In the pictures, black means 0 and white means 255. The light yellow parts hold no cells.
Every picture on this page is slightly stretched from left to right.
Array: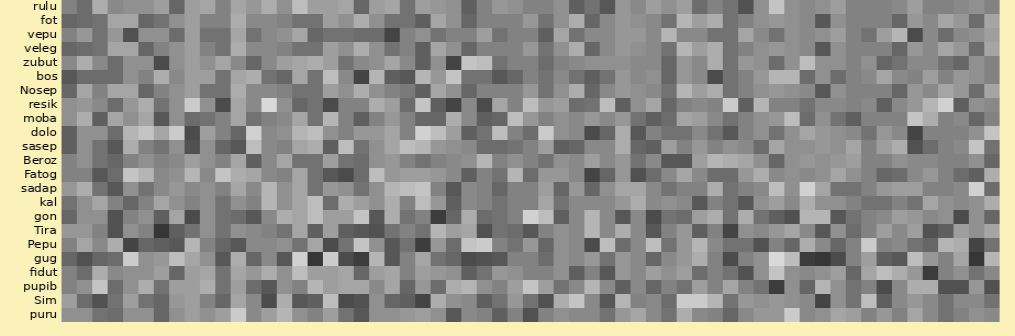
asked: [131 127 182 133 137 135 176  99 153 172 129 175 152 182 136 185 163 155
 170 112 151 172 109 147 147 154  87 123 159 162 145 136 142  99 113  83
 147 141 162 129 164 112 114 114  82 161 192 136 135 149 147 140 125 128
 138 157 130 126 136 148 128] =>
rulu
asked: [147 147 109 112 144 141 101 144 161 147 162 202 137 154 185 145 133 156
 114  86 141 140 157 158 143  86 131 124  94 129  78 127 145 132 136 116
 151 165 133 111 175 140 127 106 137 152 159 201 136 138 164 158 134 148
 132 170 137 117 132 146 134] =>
puru
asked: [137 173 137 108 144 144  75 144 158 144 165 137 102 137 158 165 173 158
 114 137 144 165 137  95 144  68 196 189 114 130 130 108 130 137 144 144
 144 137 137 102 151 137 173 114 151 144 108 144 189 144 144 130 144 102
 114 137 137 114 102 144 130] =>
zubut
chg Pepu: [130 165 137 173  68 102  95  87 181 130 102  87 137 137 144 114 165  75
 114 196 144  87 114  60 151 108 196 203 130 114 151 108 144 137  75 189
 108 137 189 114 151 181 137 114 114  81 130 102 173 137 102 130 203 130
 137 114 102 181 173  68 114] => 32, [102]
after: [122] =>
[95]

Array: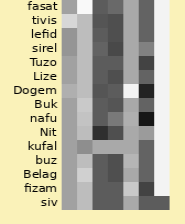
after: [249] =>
[92]
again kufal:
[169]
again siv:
[92]
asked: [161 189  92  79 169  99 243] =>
Lize

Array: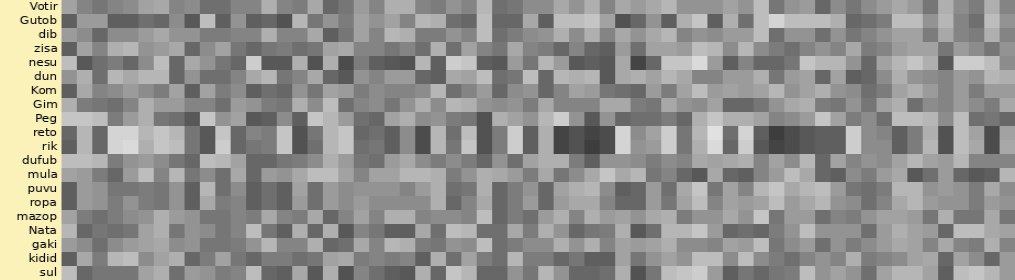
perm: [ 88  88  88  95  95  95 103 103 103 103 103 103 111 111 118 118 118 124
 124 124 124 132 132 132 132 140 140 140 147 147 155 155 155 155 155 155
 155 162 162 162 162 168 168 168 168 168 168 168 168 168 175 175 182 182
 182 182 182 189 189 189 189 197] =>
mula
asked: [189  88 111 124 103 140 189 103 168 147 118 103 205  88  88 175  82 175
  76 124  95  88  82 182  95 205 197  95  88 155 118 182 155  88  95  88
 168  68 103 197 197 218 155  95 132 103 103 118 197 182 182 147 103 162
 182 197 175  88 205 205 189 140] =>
nesu

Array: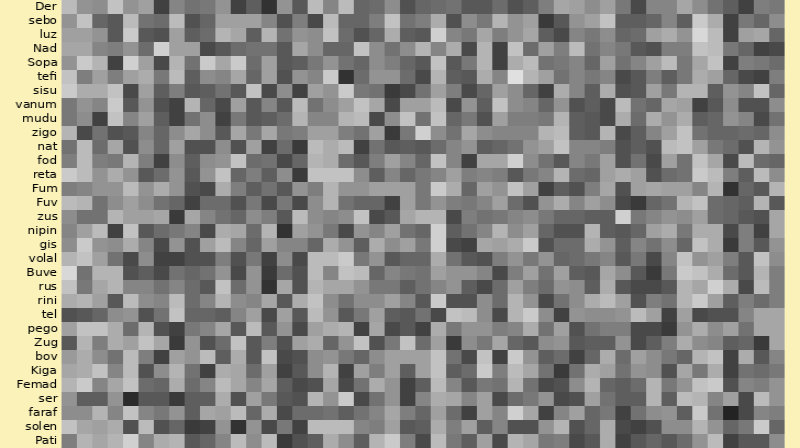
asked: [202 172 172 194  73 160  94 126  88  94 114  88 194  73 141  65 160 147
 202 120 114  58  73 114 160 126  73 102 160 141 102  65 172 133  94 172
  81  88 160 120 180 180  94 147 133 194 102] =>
sisu
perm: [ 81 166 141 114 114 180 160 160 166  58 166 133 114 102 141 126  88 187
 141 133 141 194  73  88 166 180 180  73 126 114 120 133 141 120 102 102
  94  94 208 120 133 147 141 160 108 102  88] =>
zus
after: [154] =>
[172]
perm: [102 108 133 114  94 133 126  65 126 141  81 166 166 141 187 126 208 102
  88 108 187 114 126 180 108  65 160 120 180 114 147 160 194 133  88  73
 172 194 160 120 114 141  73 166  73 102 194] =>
fod
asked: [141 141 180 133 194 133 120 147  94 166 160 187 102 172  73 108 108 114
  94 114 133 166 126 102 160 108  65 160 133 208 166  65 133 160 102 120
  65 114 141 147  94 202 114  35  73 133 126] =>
faraf
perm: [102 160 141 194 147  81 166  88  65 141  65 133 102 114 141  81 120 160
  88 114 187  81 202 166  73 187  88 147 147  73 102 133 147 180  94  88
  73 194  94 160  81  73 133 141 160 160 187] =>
vanum

